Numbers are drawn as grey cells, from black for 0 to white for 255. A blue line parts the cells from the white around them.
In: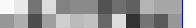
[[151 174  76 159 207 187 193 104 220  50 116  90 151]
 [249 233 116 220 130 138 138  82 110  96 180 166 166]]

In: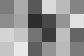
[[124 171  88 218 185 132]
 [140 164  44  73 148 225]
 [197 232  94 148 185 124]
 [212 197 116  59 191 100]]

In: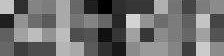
[[ 31 147 109  90 169 116 132 103  39 211 147 109 124  96 196  69]
 [ 96 161 189 147 189  77  83  16  54 161  54 139 124 103 161  83]
 [103  62  77  77 181 169  90  47  24 139 154 154 132  62 203 139]
 [196  47 132 124 169 103  31   0  47  54  54 175 116  69 124 139]]

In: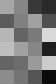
[[ 92 128 161  79]
 [100 108 154 204]
 [140 116  85  11]
 [167 134  56  43]
 [182 100 122 216]
 [190 161 134  30]]

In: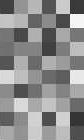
[[ 65 147 182  85 203  58]
 [ 85 176 106 176 155 118]
 [ 93 139 209  79 209  52]
 [112 131 131  65 124 189]
 [118  72 176  72 168 118]
 [139  79 112 161 131 168]
 [155 216 168 195 161 106]
 [168 147 203 155 189  79]
 [195 182  99 139  72 245]
 [216 189 147 106  93 232]]

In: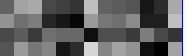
[[ 72  92  58 111 104 104  15  78  78  58 125  72  52]
 [ 84 154 119 133  23  44 214 133 162 146  15   1 162]
 [ 98 162 169  72  64  52 191  98  92  84  23  44 169]
 [146 111 125  38  23   7 154 119 111 139  30  30 191]]

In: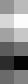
[[ 43   5]
 [ 92 114]
 [106 130]
 [148 186]
 [162 199]
 [215 252]]

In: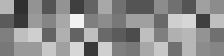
[[ 91  56 154 133 168 242 127 140 120 160 160 105 207 214  63 191]
 [120 154 154 199 160 214  56 207 127 120 168 199 112 183 140 133]
 [127 191 207  99 176  99 191 105  91  76 191 127 176 183 147 112]
 [183  48 147  84 147  63  99 168 112  84  84 140 112  84 160 140]]

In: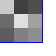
[[ 92 128 143]
 [106 224 162]
 [202  63  78]]
